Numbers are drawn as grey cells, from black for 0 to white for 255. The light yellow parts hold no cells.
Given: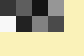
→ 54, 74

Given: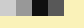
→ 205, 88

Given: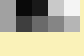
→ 161, 181

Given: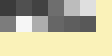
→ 59, 88

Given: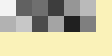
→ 243, 127

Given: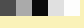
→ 77, 253
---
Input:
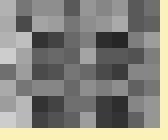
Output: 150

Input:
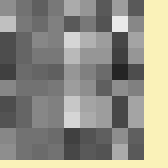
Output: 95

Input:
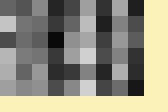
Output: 44

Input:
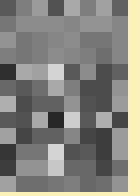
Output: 110

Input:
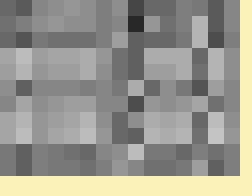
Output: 126

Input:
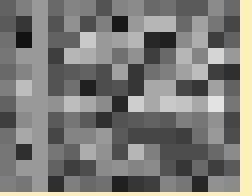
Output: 90

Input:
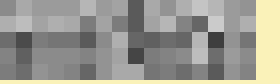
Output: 139

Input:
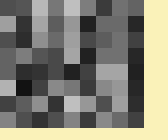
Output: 45
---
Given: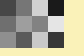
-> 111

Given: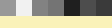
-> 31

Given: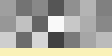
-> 144

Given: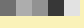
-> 226

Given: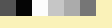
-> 171

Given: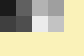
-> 63

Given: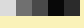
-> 43

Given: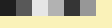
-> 53
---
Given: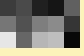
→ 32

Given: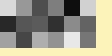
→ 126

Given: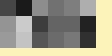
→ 114

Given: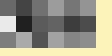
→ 155

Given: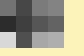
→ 71

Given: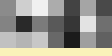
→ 67

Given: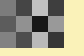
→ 69

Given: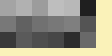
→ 190

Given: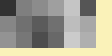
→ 159
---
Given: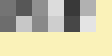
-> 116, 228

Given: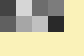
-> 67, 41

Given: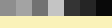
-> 142, 9

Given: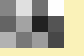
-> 133, 71

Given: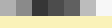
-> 176, 247

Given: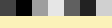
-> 67, 208
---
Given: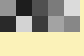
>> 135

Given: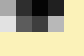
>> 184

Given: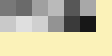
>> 23

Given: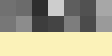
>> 154

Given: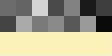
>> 11

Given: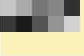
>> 210

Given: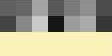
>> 55
